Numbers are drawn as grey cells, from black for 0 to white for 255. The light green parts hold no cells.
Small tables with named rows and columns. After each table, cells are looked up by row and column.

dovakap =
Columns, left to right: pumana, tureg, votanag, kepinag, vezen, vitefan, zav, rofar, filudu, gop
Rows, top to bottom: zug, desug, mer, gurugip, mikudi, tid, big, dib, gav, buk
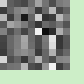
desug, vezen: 124
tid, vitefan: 74
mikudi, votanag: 109
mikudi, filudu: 173
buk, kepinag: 182
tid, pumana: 69
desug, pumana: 60
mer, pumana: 184

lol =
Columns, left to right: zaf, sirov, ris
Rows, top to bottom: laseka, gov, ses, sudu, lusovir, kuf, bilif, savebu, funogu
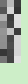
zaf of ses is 175
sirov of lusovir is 195
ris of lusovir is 61
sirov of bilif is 77
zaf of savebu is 55
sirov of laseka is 186
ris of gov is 51
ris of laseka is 60
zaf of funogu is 117
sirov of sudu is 67
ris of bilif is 213
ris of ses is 223

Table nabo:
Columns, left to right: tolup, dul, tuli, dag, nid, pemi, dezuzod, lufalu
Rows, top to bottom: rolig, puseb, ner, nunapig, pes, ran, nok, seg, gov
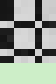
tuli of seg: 23
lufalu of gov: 211
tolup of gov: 27
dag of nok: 212
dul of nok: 23
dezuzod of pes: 209
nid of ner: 214
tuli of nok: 214
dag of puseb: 212
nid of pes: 208
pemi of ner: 18
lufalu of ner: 208
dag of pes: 214
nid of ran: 209
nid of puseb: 213
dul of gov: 26

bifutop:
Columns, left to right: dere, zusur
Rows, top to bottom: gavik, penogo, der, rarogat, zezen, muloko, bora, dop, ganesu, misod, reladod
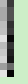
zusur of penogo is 82
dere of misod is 158
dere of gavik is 183
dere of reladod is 227
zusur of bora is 52
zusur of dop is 33
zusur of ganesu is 22
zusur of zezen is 59
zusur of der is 82
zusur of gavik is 58
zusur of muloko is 8
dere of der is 168
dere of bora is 187
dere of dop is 200
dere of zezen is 192

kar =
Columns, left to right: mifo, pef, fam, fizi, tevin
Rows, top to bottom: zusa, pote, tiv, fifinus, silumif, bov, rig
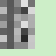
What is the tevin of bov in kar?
199
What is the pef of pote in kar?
90
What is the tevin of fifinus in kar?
173
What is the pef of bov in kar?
90
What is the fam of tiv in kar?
171
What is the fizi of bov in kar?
41
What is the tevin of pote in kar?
216
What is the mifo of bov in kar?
197
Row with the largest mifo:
bov

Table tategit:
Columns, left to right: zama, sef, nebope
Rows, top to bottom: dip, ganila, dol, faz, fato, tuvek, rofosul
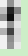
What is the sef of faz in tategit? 147
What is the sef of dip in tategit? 145
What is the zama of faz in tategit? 241
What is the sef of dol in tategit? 16
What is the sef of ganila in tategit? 35
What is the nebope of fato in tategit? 213
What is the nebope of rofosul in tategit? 233
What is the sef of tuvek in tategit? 140
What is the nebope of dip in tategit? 224
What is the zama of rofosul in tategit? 241
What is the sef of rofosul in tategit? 150
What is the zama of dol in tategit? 145
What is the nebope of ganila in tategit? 129
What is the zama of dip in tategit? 239
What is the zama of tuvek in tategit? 241
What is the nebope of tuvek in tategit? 217
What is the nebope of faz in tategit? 228
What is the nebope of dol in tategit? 199
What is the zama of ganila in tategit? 189

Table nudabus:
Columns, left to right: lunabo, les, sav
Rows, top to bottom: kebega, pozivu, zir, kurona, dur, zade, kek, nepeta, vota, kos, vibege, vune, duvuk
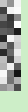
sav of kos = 91
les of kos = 238
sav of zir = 135
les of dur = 85
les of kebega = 147
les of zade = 245
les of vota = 66
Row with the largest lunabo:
vibege

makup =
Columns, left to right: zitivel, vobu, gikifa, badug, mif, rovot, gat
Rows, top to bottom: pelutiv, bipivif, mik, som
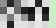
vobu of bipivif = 223
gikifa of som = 226
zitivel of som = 222
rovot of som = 230
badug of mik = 147
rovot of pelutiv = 39
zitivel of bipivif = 95
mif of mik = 42
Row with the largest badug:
som

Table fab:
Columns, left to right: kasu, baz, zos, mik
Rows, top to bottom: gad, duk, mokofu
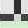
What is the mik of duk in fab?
225
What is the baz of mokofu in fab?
64
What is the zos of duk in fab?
48
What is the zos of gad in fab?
47
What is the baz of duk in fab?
230
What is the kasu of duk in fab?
229
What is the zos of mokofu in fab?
213
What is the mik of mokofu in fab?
68
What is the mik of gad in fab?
226
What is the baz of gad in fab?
231
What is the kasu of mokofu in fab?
65
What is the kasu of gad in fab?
230
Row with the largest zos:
mokofu

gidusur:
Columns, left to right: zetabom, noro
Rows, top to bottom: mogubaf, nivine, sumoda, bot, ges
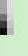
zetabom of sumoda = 114
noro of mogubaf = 222
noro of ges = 185
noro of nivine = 219
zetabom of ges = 13
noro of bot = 198
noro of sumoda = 213
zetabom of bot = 56
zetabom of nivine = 165
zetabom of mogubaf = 168

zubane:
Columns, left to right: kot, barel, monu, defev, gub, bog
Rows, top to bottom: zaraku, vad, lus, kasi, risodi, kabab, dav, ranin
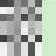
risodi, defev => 238
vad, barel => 229
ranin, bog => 246
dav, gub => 87
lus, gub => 157
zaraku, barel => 76
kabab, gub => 216
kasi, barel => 171
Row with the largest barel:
vad

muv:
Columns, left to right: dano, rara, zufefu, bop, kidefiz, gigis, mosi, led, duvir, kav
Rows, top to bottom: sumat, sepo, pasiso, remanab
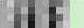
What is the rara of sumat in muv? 200
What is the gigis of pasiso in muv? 148
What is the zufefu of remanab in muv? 83
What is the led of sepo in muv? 41
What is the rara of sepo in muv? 172
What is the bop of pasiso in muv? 138
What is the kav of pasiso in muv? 188
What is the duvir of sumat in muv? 114
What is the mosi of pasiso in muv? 174
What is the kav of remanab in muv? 202
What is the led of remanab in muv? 28
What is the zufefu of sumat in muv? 134

